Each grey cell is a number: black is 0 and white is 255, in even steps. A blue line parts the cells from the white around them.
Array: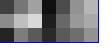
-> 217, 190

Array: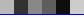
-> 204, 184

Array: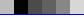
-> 215, 188

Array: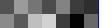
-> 210, 191

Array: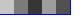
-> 198, 157

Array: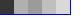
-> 217, 191
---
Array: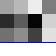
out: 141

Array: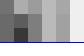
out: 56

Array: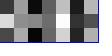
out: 170

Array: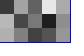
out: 128

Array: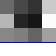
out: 127

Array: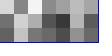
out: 195
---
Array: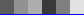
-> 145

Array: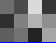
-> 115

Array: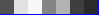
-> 226

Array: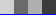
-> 106

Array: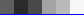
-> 42

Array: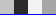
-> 43

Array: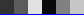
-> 91

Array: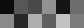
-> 39

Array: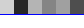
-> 39
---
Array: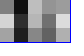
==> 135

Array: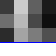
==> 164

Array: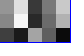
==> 164

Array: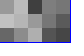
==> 175

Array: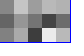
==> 61

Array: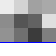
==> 112

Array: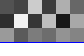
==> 109

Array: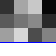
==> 215
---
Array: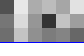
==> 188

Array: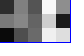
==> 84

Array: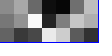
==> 6

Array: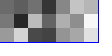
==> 135

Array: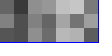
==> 192

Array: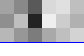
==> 217

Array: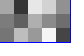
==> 231

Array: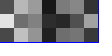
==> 123
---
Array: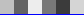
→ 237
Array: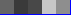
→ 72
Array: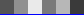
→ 234
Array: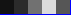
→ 113
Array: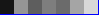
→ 94
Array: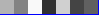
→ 249
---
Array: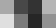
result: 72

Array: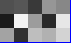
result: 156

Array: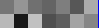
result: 126

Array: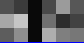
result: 112

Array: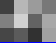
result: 209

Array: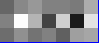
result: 208
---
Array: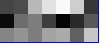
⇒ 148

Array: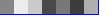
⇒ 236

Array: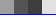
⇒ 84

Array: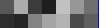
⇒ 37

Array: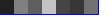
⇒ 128

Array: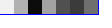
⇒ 177

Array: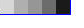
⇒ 175

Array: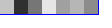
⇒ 48

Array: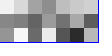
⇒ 247
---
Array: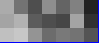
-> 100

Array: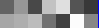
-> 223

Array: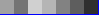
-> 130

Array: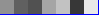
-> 194

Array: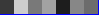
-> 29

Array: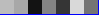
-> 53

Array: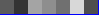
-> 112

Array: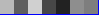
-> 34
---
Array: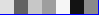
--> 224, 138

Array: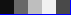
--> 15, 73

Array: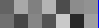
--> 99, 160

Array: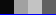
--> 9, 97

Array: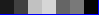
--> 26, 4

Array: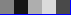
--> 131, 73

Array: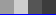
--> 156, 60

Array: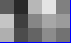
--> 92, 114

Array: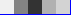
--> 240, 211

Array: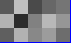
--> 89, 109
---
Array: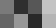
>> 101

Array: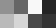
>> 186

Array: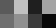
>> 111

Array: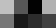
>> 119

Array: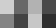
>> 132

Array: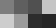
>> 205
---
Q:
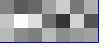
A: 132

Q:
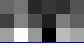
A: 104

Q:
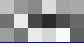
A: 193

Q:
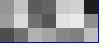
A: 149

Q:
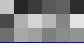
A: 197

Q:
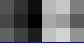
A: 83

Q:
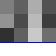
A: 126

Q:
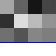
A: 166

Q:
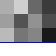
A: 173

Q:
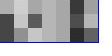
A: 175
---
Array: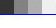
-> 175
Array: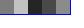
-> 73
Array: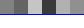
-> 177
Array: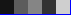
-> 50
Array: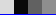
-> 97
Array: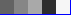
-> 45
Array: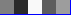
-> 93
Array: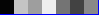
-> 66
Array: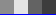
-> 99
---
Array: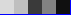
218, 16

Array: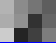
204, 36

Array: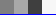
247, 63

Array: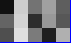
223, 17

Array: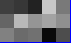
199, 9

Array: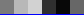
210, 8

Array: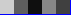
206, 15

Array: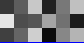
229, 12

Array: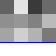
228, 58

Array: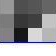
216, 22
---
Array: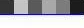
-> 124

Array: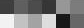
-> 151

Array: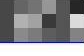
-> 85

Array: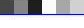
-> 167

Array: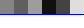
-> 67

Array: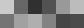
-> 153

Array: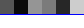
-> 39

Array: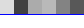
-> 131
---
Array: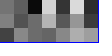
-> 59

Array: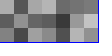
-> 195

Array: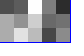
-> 113

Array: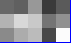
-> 145

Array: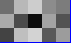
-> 82

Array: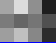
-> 80

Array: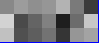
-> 199

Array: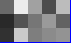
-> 98
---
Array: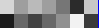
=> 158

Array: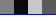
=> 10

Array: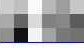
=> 191

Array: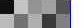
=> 195

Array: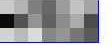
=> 179

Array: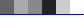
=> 169

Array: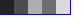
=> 77
